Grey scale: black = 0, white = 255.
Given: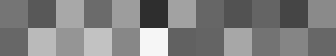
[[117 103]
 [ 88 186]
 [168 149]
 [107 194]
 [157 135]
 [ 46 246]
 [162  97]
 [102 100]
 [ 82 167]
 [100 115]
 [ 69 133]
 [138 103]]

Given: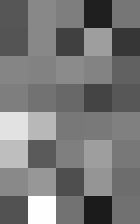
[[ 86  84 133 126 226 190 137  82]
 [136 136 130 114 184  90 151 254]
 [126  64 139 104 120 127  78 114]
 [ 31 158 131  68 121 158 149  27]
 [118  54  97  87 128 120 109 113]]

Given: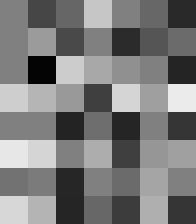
[[128 128 128 206 128 231 114 215]
 [ 70 155   4 181 128 213 123 180]
 [102  73 204 153  35 128  38  37]
 [198 128 168  63 110 173 128 103]
 [128  43 144 213  37  63 107  60]
 [103  85 128 159 128 150 165 175]
 [ 41 107  36 235  53 160 128  53]]

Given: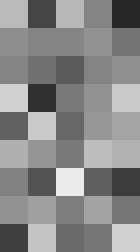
[[185 142 132 209  97 176 129 145  63]
 [ 68 131 113  48 202 149  83 160 195]
 [184 133  91 121 103 121 235 126 106]
 [131 146 131 146 151 190  95 163 118]
 [ 39 115 144 201 164 177  59 118 208]]

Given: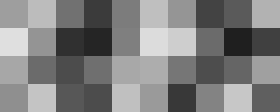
[[158 223 167 143]
 [188 148 107 196]
 [113  48  76  87]
 [ 59  37 111  76]
 [124 127 168 192]
 [191 220 173 154]
 [149 206 118  56]
 [ 67 107  77 131]
 [ 90  31 101 199]
 [178  64 160  95]]

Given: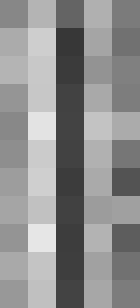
[[135 171 180 149 136 142 157 165 148 169 152]
 [180 206 200 199 227 203 207 193 230 196 192]
 [100  55  59  66  67  66  60  65  61  62  67]
 [176 165 147 169 195 177 170 156 179 161 167]
 [123 113 128 125 171 118  83 160  93 113 124]]

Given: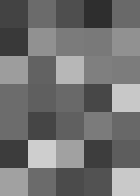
[[ 67  57 157 108 108  60 161]
 [107 145  98  95  69 206 107]
 [ 78 123 183 105  96 161  75]
 [ 46 121 127  71 123  61  82]
 [105 145 124 200 104  93 201]]

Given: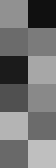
[[145 107  27  80 180 105]
 [ 16 123 167 137 107 191]]
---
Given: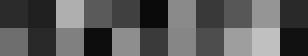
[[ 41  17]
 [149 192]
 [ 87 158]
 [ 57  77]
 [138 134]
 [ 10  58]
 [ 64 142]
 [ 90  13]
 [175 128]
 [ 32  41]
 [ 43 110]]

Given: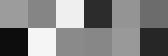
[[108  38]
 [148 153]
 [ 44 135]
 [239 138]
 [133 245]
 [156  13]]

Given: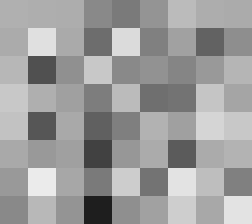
[[171 142 181 165 200 179 128 227]
 [173  98 153 197 213 171 190 168]
 [187 161 133 115 160  91 227 206]
 [148 128 146 111 178 171 115 161]
 [122 219 137 187 127 151 205 143]
 [137 109 200 125  96  65 122  30]
 [173 170 144 160 169 160 167 148]
 [174 224  80 175  86 153 235 184]
 [176 171 183 200 194 169 153 137]]

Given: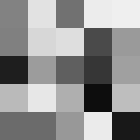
[[239 154 160 190  24]
 [236  74  54  13 235]
 [113 222  95 175 152]
 [226 215 156 231 107]
 [130 128  30 186 107]]

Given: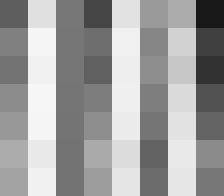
[[ 24  64  50  82 100 139 119]
 [172 210 199 218 226 233 230]
 [154 134 142 126 117  99 108]
 [226 240 238 239 235 220 229]
 [ 69 110  96 125 141 170 157]
 [119 118 118 117 116 115 115]
 [224 245 241 246 245 233 241]
 [ 94 128 115 140 152 172 163]]

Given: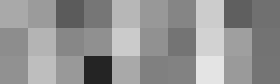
[[112 115 116]
 [ 95 159 154]
 [204 210 228]
 [133 116 130]
 [152 145 128]
 [183 203 169]
 [118 144  36]
 [ 91 135 153]
 [155 180 190]
 [169 141 145]]
